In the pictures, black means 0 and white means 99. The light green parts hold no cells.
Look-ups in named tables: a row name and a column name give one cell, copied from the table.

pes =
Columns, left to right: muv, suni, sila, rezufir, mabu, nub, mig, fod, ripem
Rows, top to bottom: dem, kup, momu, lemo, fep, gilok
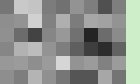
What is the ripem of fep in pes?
60
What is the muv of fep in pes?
59
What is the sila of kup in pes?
81
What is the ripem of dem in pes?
49
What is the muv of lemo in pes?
52
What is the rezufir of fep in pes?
60
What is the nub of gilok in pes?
33
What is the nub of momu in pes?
44
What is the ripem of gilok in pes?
45
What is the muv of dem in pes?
46
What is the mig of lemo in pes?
24
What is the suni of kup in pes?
57
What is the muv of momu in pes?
56

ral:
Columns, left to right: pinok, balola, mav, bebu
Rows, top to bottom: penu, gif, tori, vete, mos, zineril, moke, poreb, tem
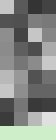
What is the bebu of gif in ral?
47
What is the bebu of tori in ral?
52
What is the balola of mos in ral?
46
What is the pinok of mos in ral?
56
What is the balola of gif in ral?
31
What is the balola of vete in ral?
37
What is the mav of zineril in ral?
32
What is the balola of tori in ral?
26
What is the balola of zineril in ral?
59
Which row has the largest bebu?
tem

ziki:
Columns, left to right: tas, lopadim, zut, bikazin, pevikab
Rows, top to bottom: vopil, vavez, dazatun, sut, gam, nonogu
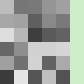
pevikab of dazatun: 38
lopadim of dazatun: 71
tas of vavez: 65
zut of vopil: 47
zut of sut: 81
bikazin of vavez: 53
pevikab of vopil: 62
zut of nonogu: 33

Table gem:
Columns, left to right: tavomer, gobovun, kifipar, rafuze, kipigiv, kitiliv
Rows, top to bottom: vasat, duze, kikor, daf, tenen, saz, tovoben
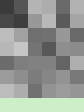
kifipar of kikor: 43
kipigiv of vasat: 41
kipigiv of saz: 57
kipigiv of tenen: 39
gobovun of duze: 24
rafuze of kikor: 44
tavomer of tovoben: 73
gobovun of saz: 55
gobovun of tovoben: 67
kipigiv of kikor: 59
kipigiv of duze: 35
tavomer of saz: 60
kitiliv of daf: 54
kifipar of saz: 48
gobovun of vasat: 33
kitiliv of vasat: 69
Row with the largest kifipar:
vasat

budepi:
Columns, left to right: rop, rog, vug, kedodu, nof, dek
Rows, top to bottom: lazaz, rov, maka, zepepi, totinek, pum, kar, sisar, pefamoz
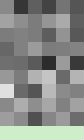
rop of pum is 59
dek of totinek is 22
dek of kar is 50
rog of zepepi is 50
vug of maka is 48
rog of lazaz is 21
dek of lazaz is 33
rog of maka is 50
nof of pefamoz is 60
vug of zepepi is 60
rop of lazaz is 53
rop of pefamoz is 61
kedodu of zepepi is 48
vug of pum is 69
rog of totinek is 42
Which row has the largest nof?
rov

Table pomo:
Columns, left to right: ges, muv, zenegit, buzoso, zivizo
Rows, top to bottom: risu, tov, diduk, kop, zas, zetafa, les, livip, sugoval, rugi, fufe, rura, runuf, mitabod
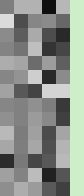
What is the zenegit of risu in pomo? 69
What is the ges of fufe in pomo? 65
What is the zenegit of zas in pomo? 42
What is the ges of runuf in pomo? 62
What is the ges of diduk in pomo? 54
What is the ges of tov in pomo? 85
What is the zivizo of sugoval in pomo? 25
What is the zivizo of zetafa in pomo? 54
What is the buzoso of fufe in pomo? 31
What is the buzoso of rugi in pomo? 29
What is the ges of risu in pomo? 49
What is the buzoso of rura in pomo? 34
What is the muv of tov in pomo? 30
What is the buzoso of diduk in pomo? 30
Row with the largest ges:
tov

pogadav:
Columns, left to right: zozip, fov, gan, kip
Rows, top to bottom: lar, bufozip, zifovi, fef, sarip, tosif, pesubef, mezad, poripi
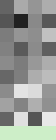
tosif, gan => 67
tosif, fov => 49
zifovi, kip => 75
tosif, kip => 73
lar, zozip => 39
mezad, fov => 51
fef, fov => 35
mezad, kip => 56
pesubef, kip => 58
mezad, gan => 68
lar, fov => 66
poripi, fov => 87
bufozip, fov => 13
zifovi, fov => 58
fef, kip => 37
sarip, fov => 48
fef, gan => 54

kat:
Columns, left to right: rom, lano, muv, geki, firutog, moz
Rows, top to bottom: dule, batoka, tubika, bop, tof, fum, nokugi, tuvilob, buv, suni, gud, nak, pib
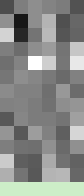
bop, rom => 49
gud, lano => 44
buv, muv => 48
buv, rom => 34
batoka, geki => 70
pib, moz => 40
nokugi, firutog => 59
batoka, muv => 55
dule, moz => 32
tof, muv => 99
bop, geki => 60
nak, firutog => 44
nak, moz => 38
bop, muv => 55
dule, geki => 51
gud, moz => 56

